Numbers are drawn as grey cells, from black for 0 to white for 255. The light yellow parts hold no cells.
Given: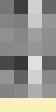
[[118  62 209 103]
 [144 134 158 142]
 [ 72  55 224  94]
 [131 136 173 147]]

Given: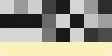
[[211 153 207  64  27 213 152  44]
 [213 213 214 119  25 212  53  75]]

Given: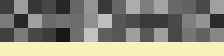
[[ 62 157  54  71  38 102 148  56 103 174 126 163 105  98  73 160]
 [ 64 123  71  60  23 111 194  95  87 159  87 159  73 117  97 134]]

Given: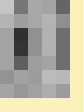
[[197 118 168 163 101]
 [163  49 145 178 110]
 [163  95 158 163 110]
 [163 151 161 173 156]]

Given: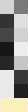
[[212 122]
 [ 70 210]
 [ 38 197]
 [233  32]]

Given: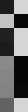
[[ 28 214]
 [ 32 213]
 [138   7]
 [131  10]]

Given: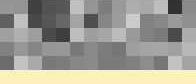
[[150 147  64  83  87 192 149 125 154 173 168 189  50 138]
 [160 175 157  75  62 189 158 166 188 153 129 122  74 172]
 [108 194 170 121 124 135 138 123 123 128 141 118 194 163]]

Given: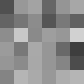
[[ 80 152 163 102 149 167]
 [141 200 138 158 151 209]
 [150 139 168 150 133  76]]

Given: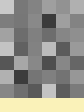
[[201 120 131 159 146 176]
 [162 109 128 109 134 143]
 [ 86 167 136  78 135 102]
 [134 111  89 195  92 123]]
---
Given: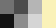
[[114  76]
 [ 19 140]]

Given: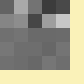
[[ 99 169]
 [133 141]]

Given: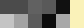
[[ 75  75]
 [196 163]]

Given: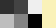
[[ 47  67]
 [190 132]]

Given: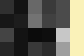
[[48 19]
 [23 29]]

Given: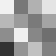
[[241 120]
 [184 155]]

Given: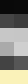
[[ 9 10]
 [69 60]]

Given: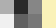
[[175  41]
 [240  97]]

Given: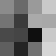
[[139 106]
 [116  59]]
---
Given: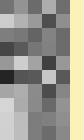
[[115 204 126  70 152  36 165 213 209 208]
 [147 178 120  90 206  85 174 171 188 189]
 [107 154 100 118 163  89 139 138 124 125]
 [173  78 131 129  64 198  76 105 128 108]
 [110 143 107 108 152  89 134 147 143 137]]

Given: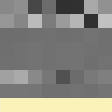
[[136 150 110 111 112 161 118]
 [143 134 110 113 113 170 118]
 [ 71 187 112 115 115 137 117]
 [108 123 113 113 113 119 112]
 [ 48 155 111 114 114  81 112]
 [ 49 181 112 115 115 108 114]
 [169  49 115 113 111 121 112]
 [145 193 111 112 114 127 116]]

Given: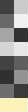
[[ 64 104 165 212  67  48 110]
 [203 240  50 231  94 147  58]]

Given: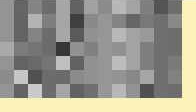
[[148 148 148 169 148 139 148]
 [101  99  99 124  99 198  99]
 [132 179 132 116 106  81 202]
 [108 127 108 108 117 108 108]
 [166 165 167  54 191 106 165]
 [ 98  64  91 145  98 139  98]
 [161 138 145 128 145 145 112]
 [139 150 150 150 150 150 150]
 [183 131 184 145 188 147 183]
 [163 102 163 163 163 136 146]
 [127 120 154 127 127 166  80]
 [ 84 111 111 111 111 111 111]
 [110 137 110 110 122 129 110]]

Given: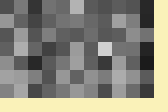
[[ 79 150  85  96 142 162 130]
 [121  98 155 174  90 156 166]
 [ 52  68  84 101  40 127  71]
 [114  96 127  65  90  82  99]
 [105 115  96  85 118 151 120]
 [179 122  89 155 159  98 151]
 [ 90 104 109  92  96 145 131]
 [ 80  91  87 208  57 124  76]
 [ 92 160  93 115 156 172 156]
 [ 83 126 141 113  96 145 107]
 [ 40  38 114  36  27  91  57]]

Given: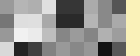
[[154 118 152 217]
 [181 222 241  35]
 [175 223 235  63]
 [224 169 190 130]
 [ 54  42 134 153]
 [ 54  42 155 136]
 [171 181 133 151]
 [137 137 177  19]
 [ 85 170 157  88]]

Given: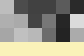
[[189 175 166]
 [ 76 170 192]
 [ 65  67 184]
 [ 65 119 108]
 [ 91  38  35]
 [ 42 219 171]]
